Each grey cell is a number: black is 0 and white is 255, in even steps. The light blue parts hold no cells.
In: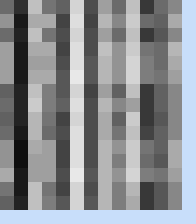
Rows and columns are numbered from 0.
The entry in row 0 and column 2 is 192
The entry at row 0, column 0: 107
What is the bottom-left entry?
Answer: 97
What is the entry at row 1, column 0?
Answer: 147
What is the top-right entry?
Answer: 135
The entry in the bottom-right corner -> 135
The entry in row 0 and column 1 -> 47
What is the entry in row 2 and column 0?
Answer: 107
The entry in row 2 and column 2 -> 192

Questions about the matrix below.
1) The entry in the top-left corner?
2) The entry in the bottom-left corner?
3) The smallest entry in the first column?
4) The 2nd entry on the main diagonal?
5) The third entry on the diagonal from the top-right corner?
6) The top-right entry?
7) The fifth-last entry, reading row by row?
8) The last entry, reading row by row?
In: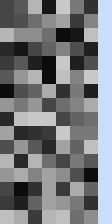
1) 70
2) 191
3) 12
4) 79
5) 12
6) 49
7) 59
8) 141

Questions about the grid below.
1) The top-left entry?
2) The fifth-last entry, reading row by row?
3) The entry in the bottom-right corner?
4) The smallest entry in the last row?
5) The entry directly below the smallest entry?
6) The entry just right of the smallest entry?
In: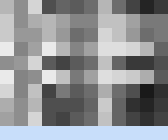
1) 182
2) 193
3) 67
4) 48
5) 36
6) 48

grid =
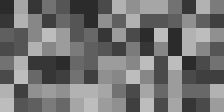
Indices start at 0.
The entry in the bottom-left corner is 189
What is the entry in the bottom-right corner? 156
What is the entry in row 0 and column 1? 166
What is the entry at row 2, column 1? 85
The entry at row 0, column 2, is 54
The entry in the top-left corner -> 43
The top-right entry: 123
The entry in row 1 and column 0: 54
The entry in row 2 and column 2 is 135
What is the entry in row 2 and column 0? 95

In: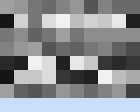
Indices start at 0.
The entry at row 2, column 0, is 118
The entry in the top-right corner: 106
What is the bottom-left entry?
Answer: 160
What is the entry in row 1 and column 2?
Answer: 118
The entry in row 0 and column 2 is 118
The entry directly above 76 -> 141
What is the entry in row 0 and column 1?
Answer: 150
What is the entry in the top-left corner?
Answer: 160
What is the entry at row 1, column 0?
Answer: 21
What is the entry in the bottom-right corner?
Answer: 65

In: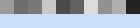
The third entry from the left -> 121
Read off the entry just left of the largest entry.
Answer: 98
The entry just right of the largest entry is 144

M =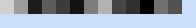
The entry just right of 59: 19
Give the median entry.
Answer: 81
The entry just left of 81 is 113

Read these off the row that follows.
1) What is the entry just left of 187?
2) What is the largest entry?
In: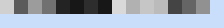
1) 198
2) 217

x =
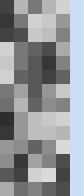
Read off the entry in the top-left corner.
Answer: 66
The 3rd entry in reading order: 120
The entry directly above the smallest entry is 111
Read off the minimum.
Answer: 46
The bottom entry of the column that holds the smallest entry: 170
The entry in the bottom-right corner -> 77
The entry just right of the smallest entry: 151
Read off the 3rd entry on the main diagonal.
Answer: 200
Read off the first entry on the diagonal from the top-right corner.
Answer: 209
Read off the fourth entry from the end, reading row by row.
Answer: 111

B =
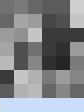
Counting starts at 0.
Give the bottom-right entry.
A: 103
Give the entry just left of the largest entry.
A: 91
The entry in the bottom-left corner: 91
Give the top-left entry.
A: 113
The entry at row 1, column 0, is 103
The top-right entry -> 206
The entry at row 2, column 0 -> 155
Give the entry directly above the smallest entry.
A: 47
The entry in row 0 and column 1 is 122
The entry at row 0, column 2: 103
